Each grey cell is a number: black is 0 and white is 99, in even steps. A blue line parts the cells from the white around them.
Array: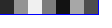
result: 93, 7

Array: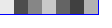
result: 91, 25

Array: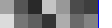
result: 85, 16

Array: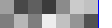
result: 92, 23

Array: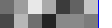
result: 90, 14

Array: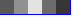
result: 88, 21

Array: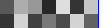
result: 86, 15

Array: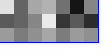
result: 91, 8
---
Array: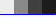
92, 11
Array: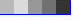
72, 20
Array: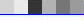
82, 60
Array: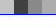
76, 67
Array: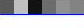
34, 51
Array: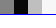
51, 96
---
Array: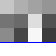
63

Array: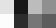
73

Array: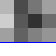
46

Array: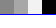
94

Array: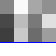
65

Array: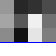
19
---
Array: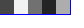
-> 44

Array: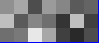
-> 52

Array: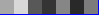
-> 52

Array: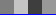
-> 76

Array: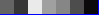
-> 52

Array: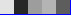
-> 61

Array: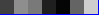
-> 2

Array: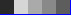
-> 66
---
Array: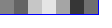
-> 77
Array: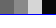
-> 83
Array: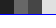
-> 27
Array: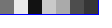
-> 7
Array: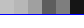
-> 62
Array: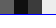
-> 23
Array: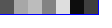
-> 73
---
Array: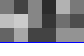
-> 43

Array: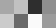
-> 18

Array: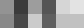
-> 83

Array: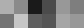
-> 59

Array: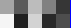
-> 50

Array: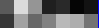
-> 2
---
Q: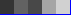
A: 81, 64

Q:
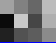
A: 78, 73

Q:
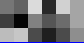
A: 85, 81

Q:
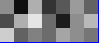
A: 89, 80

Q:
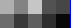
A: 77, 68

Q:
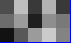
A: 79, 74

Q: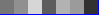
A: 83, 69

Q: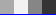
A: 94, 66

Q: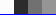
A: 98, 58

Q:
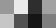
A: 91, 77
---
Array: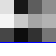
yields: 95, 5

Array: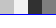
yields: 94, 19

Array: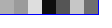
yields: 86, 6

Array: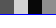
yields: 82, 3

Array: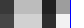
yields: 94, 13

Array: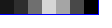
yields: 83, 0

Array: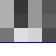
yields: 86, 21

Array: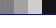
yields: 80, 8
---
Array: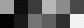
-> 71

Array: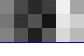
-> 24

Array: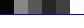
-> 15

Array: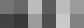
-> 36

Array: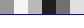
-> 12

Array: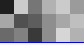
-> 69
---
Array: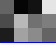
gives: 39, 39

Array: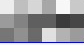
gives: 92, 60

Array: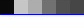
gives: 4, 27

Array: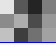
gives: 89, 63

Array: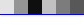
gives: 88, 34

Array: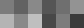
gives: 48, 23
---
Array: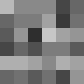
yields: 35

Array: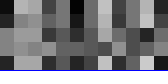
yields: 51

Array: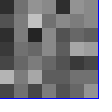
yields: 18

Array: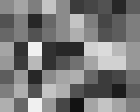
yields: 40

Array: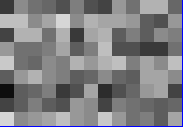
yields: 26

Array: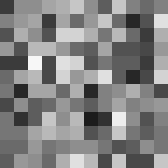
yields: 32
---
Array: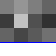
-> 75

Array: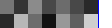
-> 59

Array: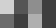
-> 24

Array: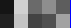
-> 26

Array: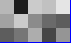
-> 54

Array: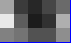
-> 11

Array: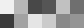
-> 79

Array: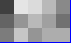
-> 72

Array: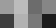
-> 69

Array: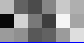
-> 24
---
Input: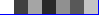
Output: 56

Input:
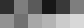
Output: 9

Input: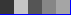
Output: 33

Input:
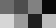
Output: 30

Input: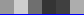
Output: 20

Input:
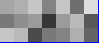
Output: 77
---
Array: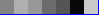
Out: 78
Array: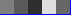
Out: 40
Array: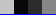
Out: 52
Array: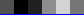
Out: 46
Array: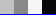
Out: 3
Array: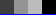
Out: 0
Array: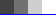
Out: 99
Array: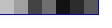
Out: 34
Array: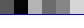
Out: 83
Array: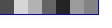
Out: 51
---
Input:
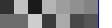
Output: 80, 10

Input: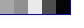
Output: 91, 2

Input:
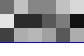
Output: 89, 7

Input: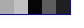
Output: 75, 2

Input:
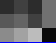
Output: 73, 4

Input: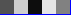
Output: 89, 5
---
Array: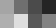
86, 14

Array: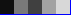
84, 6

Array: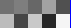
95, 15

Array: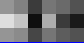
86, 6

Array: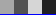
83, 13

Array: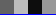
73, 5

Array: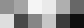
95, 6

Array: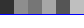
74, 19
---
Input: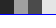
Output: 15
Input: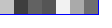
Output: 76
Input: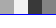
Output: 66
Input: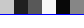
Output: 78
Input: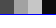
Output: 29
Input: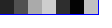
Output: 14
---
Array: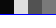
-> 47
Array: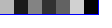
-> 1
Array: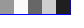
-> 12
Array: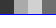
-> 43
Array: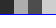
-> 80
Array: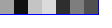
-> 31
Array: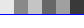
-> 22
